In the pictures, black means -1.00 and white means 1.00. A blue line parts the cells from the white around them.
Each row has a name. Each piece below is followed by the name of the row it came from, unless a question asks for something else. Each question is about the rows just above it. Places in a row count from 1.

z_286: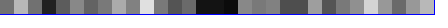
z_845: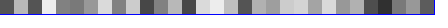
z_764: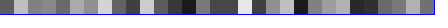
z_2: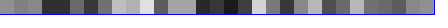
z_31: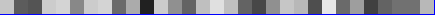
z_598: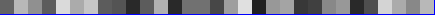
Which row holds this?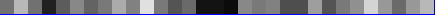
z_286
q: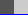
z_31
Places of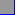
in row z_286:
28 30
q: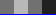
z_286
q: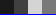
z_2
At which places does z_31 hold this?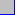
15 17

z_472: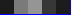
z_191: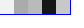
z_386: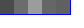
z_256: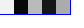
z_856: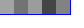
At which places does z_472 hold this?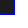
1 5
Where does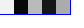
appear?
z_256

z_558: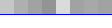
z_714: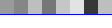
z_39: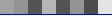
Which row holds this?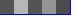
z_39
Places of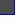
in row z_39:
7
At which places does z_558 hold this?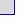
5
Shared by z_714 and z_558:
[0.55]
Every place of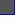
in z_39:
3 5
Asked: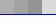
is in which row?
z_558
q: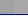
z_558

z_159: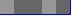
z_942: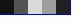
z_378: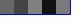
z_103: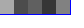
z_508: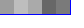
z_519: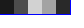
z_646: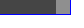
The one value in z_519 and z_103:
[-0.40]
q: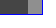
z_646
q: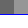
z_159
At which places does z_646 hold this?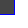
1 2 3 4
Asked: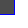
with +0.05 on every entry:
[-0.35]
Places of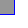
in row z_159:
1 4
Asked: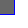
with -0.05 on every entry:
[-0.24]

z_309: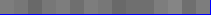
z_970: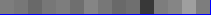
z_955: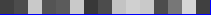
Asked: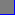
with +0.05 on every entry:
[0.03]
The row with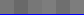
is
z_309
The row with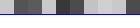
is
z_955
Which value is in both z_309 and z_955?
[-0.07]
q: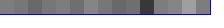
z_970
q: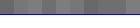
z_309

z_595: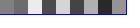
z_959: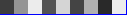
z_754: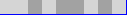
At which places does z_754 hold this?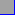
3 5 6 8
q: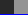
z_595
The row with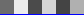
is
z_595
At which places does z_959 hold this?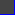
6

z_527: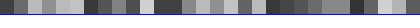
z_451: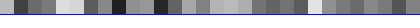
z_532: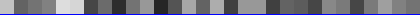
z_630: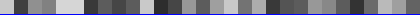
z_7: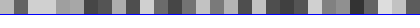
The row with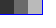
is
z_630
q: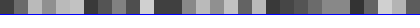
z_527
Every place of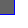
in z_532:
2 15 21
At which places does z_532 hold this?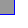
11 18 19
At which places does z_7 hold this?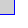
3 4 11 23
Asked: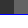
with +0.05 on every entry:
[-0.55 -0.17]
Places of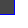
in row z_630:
9 13

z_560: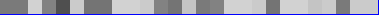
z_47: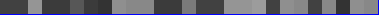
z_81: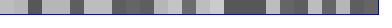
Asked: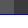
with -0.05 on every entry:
[-0.37 -0.59]
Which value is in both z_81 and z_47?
[-0.32]
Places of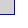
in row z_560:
3 9 10 17 18 21 22
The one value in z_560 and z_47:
[-0.04]

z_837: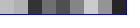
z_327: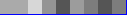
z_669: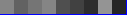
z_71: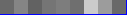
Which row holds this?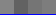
z_71
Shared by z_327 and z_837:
[0.16]

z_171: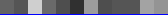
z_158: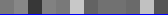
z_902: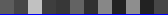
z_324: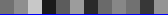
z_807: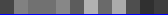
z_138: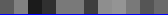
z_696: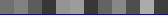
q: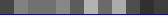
z_807
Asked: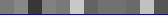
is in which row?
z_158
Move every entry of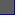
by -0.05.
[-0.33]

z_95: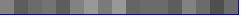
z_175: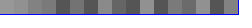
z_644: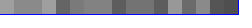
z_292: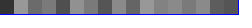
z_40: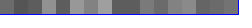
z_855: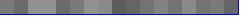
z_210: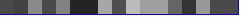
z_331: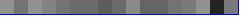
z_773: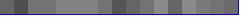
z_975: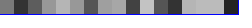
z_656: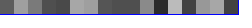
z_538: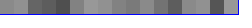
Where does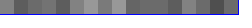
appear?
z_95
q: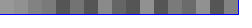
z_175
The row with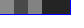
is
z_210
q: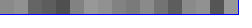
z_538

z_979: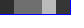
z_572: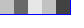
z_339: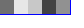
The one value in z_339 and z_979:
[-0.13]
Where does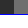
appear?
z_979
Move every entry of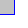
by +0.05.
[0.57]
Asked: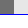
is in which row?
z_339
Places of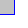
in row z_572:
1 4
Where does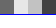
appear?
z_572

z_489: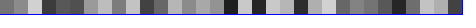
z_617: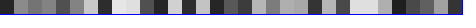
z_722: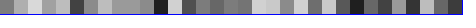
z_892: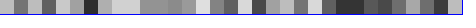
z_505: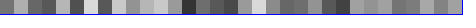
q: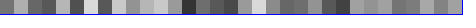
z_505
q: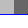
z_722
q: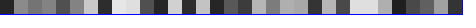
z_617

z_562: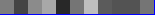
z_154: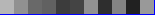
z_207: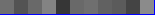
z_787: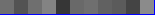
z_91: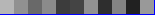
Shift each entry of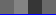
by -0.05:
[-0.23 -0.02 -0.63 -0.23]
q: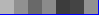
z_91

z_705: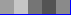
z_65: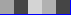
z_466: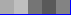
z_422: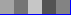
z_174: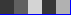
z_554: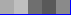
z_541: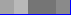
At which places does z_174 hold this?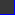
1 4
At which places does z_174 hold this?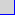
3
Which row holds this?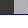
z_174
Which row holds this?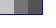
z_705
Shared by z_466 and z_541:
[-0.08]

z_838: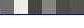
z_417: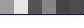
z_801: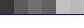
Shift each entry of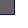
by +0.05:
[-0.18]
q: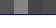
z_417
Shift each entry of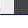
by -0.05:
[ 0.81 -0.51]

